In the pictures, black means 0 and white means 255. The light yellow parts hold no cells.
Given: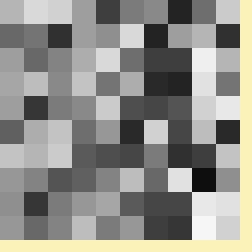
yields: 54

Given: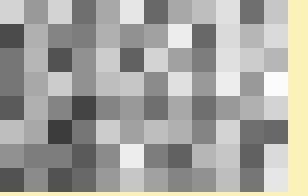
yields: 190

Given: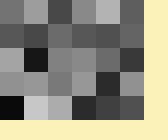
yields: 43

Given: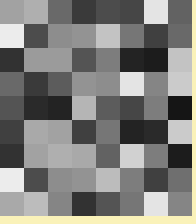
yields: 118

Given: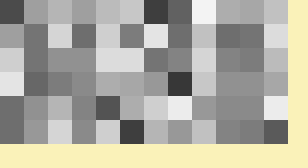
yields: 131

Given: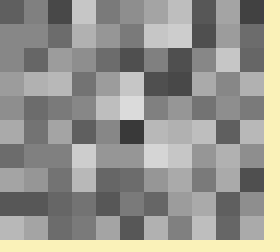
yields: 190
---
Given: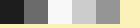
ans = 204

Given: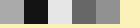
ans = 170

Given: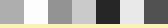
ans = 233

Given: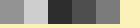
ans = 147

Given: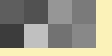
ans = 150

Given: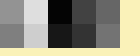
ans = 206

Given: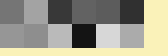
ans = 186

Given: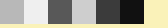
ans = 206
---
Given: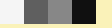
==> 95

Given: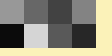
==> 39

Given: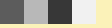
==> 92

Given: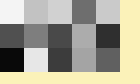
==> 47

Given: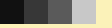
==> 55

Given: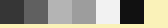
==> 54

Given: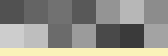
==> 73
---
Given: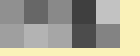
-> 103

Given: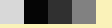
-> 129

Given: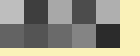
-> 76

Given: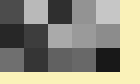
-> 47

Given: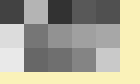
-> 80

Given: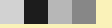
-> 183

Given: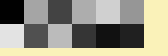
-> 32

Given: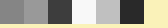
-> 133

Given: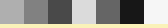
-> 101

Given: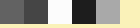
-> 98
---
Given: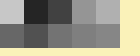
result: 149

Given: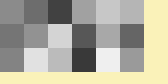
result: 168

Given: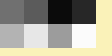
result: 11

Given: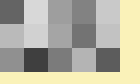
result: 115

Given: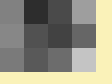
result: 66

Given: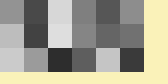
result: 101

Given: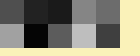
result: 133

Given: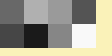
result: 154
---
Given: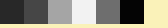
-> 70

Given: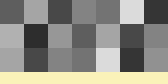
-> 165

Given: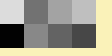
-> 114

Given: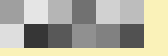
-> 229

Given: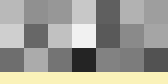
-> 144

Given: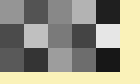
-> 83

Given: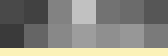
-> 65

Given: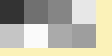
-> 112
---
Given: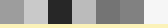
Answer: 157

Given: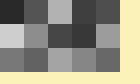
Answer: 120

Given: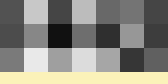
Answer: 122

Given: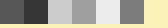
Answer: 87

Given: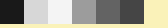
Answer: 25

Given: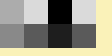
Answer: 137
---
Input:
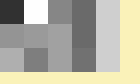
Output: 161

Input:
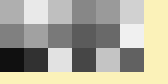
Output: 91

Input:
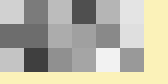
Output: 159

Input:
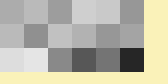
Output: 178

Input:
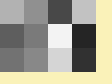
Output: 122

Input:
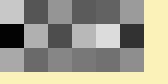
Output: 184
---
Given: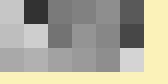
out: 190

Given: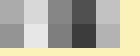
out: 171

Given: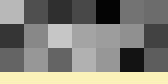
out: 53

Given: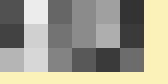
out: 66

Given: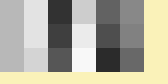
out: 184

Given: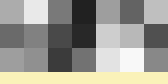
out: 106

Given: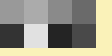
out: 153

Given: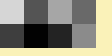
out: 214

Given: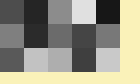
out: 127

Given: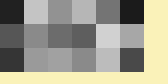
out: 86
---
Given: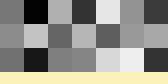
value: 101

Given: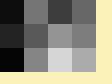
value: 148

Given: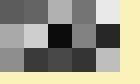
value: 12

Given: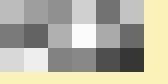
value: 176

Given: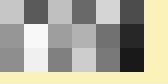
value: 158

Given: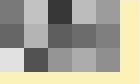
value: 94

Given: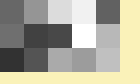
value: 72

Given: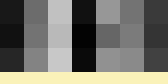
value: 185
